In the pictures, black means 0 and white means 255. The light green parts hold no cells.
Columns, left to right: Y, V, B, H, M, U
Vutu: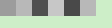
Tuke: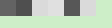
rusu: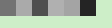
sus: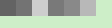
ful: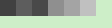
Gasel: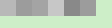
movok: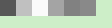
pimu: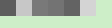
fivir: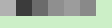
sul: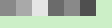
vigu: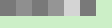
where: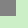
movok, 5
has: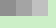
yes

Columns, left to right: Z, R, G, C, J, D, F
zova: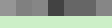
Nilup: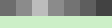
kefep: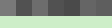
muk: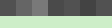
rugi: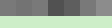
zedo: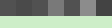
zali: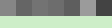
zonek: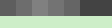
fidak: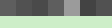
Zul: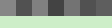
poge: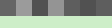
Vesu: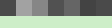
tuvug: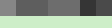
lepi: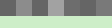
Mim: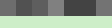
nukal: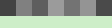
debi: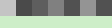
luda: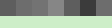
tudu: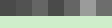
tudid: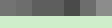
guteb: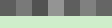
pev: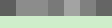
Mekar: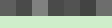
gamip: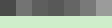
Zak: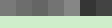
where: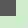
gamip, 4
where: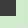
luda, 6
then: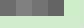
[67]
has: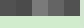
no
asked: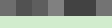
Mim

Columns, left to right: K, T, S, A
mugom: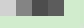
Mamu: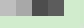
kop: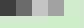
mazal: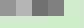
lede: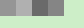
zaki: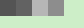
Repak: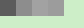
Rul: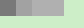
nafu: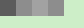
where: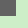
zaki, 2
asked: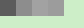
Repak

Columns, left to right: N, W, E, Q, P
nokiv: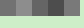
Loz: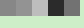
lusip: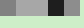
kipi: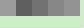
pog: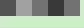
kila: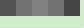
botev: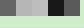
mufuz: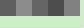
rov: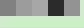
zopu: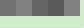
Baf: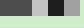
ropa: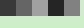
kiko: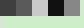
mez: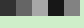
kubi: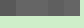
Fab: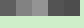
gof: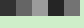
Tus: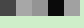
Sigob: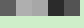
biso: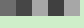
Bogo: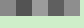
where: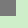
nokiv, 5
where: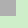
Sigob, 2
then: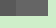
[95]
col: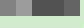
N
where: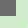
biso, 1

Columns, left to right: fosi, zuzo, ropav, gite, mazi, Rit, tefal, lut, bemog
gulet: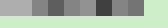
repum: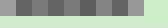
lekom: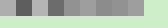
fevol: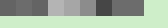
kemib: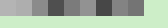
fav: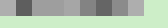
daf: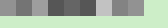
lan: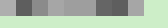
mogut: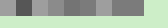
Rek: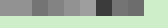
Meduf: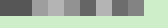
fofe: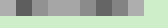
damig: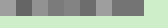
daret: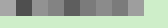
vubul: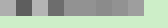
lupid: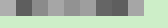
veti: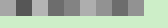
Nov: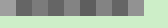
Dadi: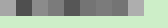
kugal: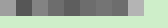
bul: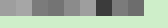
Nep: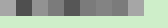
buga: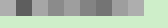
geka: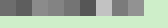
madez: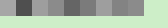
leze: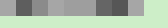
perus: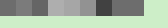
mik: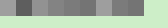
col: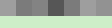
Rit
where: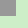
repum, 9

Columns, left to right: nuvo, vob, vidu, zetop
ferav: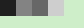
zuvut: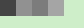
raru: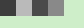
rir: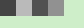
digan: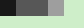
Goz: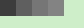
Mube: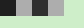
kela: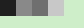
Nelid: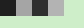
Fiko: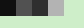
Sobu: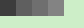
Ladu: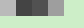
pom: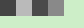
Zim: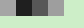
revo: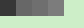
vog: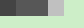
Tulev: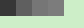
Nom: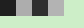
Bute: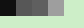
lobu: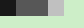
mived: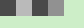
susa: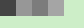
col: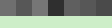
vidu
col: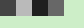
vob
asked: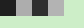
Nom
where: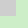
ferav, 4
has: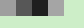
no
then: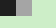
[47]
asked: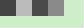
pom

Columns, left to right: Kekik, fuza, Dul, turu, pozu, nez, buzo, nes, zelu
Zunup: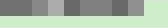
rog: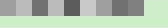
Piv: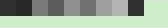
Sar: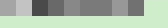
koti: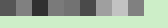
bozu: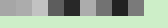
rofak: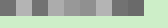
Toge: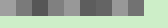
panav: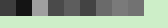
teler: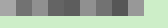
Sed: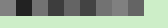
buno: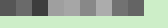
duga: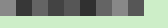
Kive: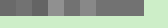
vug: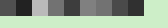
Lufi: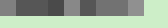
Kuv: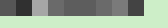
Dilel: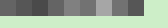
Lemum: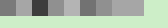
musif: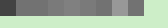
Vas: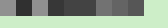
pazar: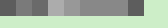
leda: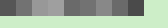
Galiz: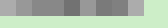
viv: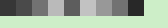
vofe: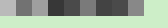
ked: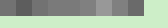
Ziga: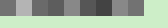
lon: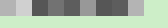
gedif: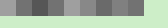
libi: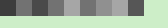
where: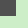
vug, 1
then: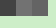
[86]
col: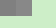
nes

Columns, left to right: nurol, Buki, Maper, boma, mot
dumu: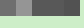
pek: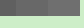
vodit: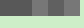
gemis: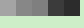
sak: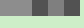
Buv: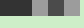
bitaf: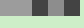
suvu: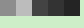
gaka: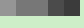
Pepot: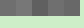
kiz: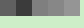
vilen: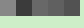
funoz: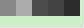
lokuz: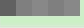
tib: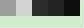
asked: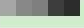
gemis
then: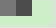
[59]
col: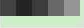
mot
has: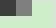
yes

